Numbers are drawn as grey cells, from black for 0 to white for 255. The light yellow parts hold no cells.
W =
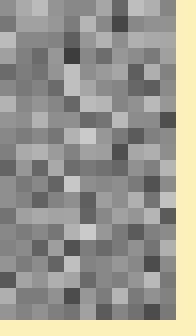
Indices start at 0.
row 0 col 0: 143
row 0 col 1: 170
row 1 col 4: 123
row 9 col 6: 158
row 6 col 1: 136
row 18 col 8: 122
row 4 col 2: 115
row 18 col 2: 123
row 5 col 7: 132
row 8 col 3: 117
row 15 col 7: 122
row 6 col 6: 180
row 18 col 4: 75
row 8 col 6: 150
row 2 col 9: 168
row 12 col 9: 116
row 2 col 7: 142
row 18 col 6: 124
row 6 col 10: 150
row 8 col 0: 135
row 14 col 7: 122
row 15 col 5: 125
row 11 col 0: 143
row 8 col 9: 128
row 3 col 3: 151
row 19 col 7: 132
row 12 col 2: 98
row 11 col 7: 142
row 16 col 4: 191
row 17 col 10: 121
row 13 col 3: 162
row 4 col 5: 141
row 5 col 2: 131
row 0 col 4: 136
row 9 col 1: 170
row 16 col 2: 140

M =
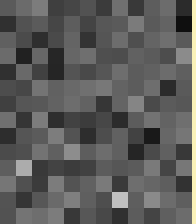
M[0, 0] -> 90
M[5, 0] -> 77
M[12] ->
[83, 53, 87, 106, 127, 95, 78, 192, 94, 138, 108, 94]
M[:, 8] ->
[57, 123, 79, 97, 92, 92, 133, 92, 66, 37, 91, 110, 94, 92]
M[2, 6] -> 85
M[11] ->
[118, 80, 59, 124, 83, 97, 122, 58, 110, 102, 94, 50]
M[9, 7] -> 96
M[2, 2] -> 46
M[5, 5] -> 112
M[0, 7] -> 112
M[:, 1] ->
[107, 82, 75, 33, 105, 71, 86, 53, 85, 79, 172, 80, 53, 116]
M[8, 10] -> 103
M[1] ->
[48, 82, 91, 70, 93, 68, 87, 90, 123, 90, 99, 15]
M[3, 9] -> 91
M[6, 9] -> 74
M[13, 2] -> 110
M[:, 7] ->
[112, 90, 109, 77, 110, 99, 100, 43, 97, 96, 86, 58, 192, 48]
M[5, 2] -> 116
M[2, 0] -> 96
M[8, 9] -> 25
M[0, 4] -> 70
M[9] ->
[75, 79, 115, 96, 141, 93, 109, 96, 37, 74, 96, 56]
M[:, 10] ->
[108, 99, 111, 77, 108, 43, 91, 99, 103, 96, 69, 94, 108, 95]
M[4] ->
[48, 105, 65, 37, 84, 73, 86, 110, 92, 97, 108, 95]
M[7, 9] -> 115

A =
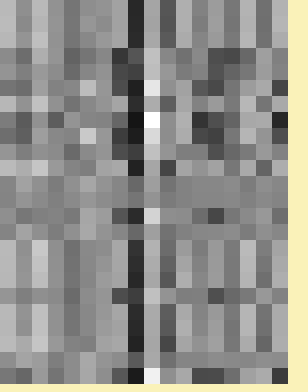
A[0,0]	185
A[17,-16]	188
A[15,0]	185
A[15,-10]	51
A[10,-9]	166
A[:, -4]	[119, 117, 121, 73, 100, 117, 121, 100, 119, 104, 119, 139, 136, 119, 140, 122, 121, 121, 105, 121, 117, 119, 137, 110]
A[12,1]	148
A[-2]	[142, 164, 156, 126, 140, 168, 148, 140, 90, 168, 112, 133, 133, 140, 137, 135, 142, 140]
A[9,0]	149
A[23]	[119, 103, 153, 116, 140, 167, 142, 87, 27, 241, 143, 168, 74, 75, 110, 161, 171, 59]
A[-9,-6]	124
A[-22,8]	43
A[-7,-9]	167
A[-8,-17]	147
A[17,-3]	180
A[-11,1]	119
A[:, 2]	[185, 181, 191, 174, 153, 159, 193, 145, 158, 144, 197, 144, 138, 128, 143, 200, 194, 188, 143, 191, 192, 197, 156, 153]
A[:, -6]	[130, 125, 133, 137, 130, 88, 130, 52, 72, 126, 147, 135, 134, 109, 135, 124, 130, 135, 127, 132, 135, 146, 133, 74]
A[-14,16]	100
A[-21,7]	55
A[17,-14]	116
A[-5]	[184, 147, 191, 145, 116, 136, 151, 166, 44, 170, 93, 169, 132, 153, 121, 181, 115, 171]
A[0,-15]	146
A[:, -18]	[185, 187, 183, 139, 148, 116, 183, 124, 110, 149, 186, 133, 132, 143, 132, 185, 184, 183, 149, 184, 183, 186, 142, 119]
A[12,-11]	133
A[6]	[183, 146, 193, 145, 115, 136, 148, 165, 45, 172, 94, 166, 130, 154, 121, 183, 117, 169]
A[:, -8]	[86, 84, 90, 135, 151, 144, 94, 142, 141, 148, 69, 115, 123, 142, 114, 108, 98, 87, 147, 93, 89, 71, 112, 143]
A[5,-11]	77
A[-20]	[148, 127, 153, 140, 106, 134, 146, 72, 65, 189, 151, 123, 130, 82, 100, 119, 156, 131]
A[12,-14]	138
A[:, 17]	[178, 181, 172, 128, 131, 70, 169, 39, 78, 130, 173, 135, 132, 110, 135, 164, 169, 174, 130, 171, 171, 173, 140, 59]
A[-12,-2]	137

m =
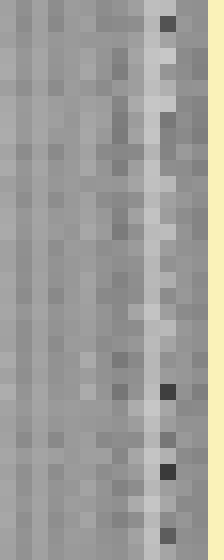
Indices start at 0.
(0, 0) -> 161
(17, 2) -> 162
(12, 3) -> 141
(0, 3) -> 141
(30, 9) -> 183
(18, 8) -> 141
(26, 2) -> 161
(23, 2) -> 160
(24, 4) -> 151
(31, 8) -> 171
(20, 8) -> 141
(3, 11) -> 139
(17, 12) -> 138
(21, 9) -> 186
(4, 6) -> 148
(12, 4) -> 153
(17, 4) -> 152
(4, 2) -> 165
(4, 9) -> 193
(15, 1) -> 144
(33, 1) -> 147
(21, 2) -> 160
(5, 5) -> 151
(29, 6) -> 141
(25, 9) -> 198
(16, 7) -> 142
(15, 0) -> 161
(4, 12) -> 129
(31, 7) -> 144
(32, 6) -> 142
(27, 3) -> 137
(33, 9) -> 192
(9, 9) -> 180
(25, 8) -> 172
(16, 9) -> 183
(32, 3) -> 142
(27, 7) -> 141
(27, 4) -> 154
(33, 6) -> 146

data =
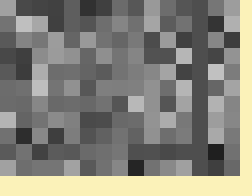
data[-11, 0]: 161
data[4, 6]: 91
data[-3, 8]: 98
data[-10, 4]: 94
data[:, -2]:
[118, 52, 135, 69, 193, 102, 178, 157, 169, 31, 63]
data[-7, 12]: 78
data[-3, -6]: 145
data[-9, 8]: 121
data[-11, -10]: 49
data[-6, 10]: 110
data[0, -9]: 64
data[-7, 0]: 89
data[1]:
[115, 191, 167, 64, 94, 84, 110, 133, 112, 165, 92, 114, 78, 52, 176]
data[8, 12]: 78
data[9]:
[90, 114, 66, 91, 88, 106, 111, 118, 79, 80, 73, 78, 78, 31, 113]
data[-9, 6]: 114
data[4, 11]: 67
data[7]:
[180, 100, 115, 139, 128, 74, 76, 105, 108, 147, 172, 120, 78, 157, 135]
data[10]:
[161, 110, 117, 117, 162, 89, 113, 135, 37, 114, 137, 160, 78, 63, 104]
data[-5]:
[107, 105, 135, 105, 108, 104, 114, 85, 184, 145, 85, 163, 78, 178, 133]
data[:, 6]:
[64, 110, 114, 143, 91, 127, 114, 76, 97, 111, 113]
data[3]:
[72, 63, 140, 155, 145, 102, 143, 116, 133, 82, 81, 182, 78, 69, 147]
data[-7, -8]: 115
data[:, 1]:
[73, 191, 132, 63, 60, 112, 105, 100, 45, 114, 110]
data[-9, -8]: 102
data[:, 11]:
[85, 114, 64, 182, 67, 181, 163, 120, 123, 78, 160]
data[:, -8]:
[107, 133, 102, 116, 115, 126, 85, 105, 114, 118, 135]
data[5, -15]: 108
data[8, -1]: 121
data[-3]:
[113, 45, 136, 62, 125, 83, 97, 114, 98, 145, 110, 123, 78, 169, 121]

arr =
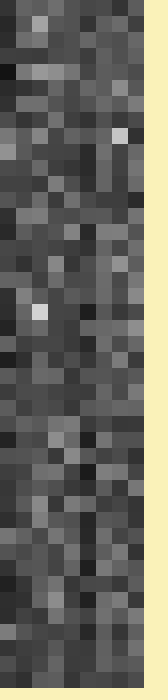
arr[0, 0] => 52
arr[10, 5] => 43
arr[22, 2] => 100
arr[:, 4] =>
[82, 82, 79, 79, 117, 71, 70, 63, 98, 67, 54, 77, 112, 75, 131, 61, 54, 73, 90, 68, 59, 58, 77, 55, 62, 56, 122, 104, 137, 67, 57, 122, 80, 88, 115, 99, 55, 63, 82, 72, 61, 60, 54]
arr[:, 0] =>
[52, 40, 45, 63, 19, 43, 49, 76, 120, 146, 75, 66, 84, 48, 41, 71, 68, 99, 48, 46, 36, 98, 30, 90, 60, 92, 75, 35, 81, 62, 55, 57, 47, 117, 83, 51, 33, 46, 45, 124, 53, 78, 59]
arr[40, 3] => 87
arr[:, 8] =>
[92, 63, 103, 96, 76, 87, 123, 74, 49, 104, 116, 106, 43, 115, 83, 110, 93, 119, 137, 74, 142, 103, 59, 88, 121, 100, 57, 81, 50, 68, 119, 53, 54, 82, 51, 85, 92, 57, 122, 95, 113, 90, 76]
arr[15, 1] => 68
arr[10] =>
[75, 72, 104, 62, 54, 43, 100, 65, 116]
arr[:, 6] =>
[74, 94, 84, 95, 92, 92, 105, 80, 100, 111, 100, 100, 62, 88, 125, 100, 111, 107, 106, 87, 104, 109, 83, 85, 101, 94, 73, 116, 66, 126, 91, 61, 87, 110, 93, 121, 73, 108, 112, 92, 96, 97, 71]
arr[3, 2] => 60
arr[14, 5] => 41
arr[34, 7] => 121
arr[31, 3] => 55
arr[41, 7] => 84
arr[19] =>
[46, 101, 210, 69, 68, 30, 87, 57, 74]
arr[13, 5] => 87
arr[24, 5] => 60
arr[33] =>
[117, 97, 73, 117, 88, 40, 110, 68, 82]
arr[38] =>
[45, 65, 57, 115, 82, 67, 112, 89, 122]
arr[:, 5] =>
[71, 52, 102, 61, 69, 102, 82, 51, 84, 43, 43, 48, 73, 87, 41, 51, 77, 74, 80, 30, 99, 41, 55, 84, 60, 88, 59, 31, 86, 27, 47, 101, 38, 40, 51, 31, 72, 33, 67, 40, 59, 61, 73]
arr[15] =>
[71, 68, 74, 68, 61, 51, 100, 71, 110]

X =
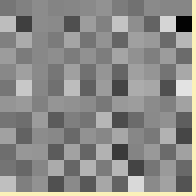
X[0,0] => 119
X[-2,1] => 103
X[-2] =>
[116, 103, 133, 171, 102, 179, 122, 181, 67, 119, 154, 104]
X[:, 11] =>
[133, 3, 183, 107, 168, 227, 162, 94, 70, 161, 104, 82]
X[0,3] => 132
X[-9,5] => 145
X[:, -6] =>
[146, 130, 147, 125, 149, 156, 120, 182, 135, 177, 122, 166]
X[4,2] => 138
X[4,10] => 115
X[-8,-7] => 113
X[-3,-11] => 151
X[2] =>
[128, 171, 136, 123, 165, 116, 147, 100, 159, 153, 107, 183]
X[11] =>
[191, 127, 146, 80, 138, 88, 166, 99, 217, 137, 162, 82]
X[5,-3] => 167
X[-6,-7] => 139
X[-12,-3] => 137
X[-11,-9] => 138
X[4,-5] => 100
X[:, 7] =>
[124, 195, 100, 165, 100, 67, 153, 76, 167, 58, 181, 99]
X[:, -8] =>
[133, 78, 165, 124, 160, 189, 145, 127, 105, 162, 102, 138]
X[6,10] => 128
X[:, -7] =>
[138, 157, 116, 145, 113, 97, 139, 115, 146, 100, 179, 88]
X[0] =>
[119, 129, 141, 132, 133, 138, 146, 124, 113, 137, 134, 133]
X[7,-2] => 144

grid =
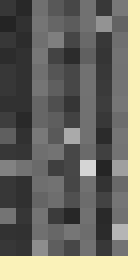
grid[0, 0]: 55
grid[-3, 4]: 39
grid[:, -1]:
[120, 99, 111, 115, 114, 115, 118, 108, 117, 115, 159, 105, 117, 113, 181, 115]
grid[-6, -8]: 130
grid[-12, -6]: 112
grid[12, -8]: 55
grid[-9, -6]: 102
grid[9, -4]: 71
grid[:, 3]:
[88, 102, 127, 67, 85, 95, 79, 94, 89, 115, 63, 114, 110, 59, 103, 94]
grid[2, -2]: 56
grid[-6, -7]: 115
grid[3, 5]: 96
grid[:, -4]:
[71, 92, 70, 44, 71, 71, 53, 66, 170, 71, 71, 70, 80, 39, 118, 71]
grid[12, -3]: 108
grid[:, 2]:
[112, 117, 112, 119, 112, 117, 102, 102, 121, 111, 106, 111, 101, 116, 112, 141]
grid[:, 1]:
[40, 49, 44, 49, 49, 49, 49, 41, 49, 53, 115, 48, 48, 54, 49, 51]
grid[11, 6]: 51
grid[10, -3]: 213
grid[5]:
[55, 49, 117, 95, 71, 114, 58, 115]
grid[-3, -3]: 113
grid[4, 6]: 56
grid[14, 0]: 50
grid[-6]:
[130, 115, 106, 63, 71, 213, 37, 159]
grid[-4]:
[55, 48, 101, 110, 80, 108, 67, 117]
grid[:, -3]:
[113, 113, 105, 96, 113, 114, 113, 113, 113, 106, 213, 113, 108, 113, 109, 113]
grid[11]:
[55, 48, 111, 114, 70, 113, 51, 105]

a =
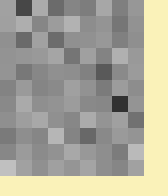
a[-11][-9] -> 161
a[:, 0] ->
[161, 160, 144, 147, 148, 131, 137, 143, 122, 135, 192]
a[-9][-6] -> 108
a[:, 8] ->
[151, 146, 143, 153, 155, 141, 148, 113, 148, 186, 161]
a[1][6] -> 148
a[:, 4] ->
[133, 178, 144, 117, 142, 160, 156, 135, 132, 168, 149]
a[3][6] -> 131
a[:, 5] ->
[125, 141, 145, 160, 129, 146, 137, 171, 104, 152, 164]
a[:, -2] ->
[127, 118, 128, 176, 138, 156, 49, 160, 154, 124, 134]
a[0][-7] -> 171
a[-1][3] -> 160
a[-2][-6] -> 146
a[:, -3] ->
[167, 148, 152, 131, 89, 123, 135, 148, 137, 142, 142]
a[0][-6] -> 107
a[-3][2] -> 134
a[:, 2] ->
[171, 134, 161, 153, 135, 133, 143, 168, 134, 139, 144]
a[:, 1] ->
[71, 174, 106, 150, 120, 154, 170, 158, 142, 155, 161]
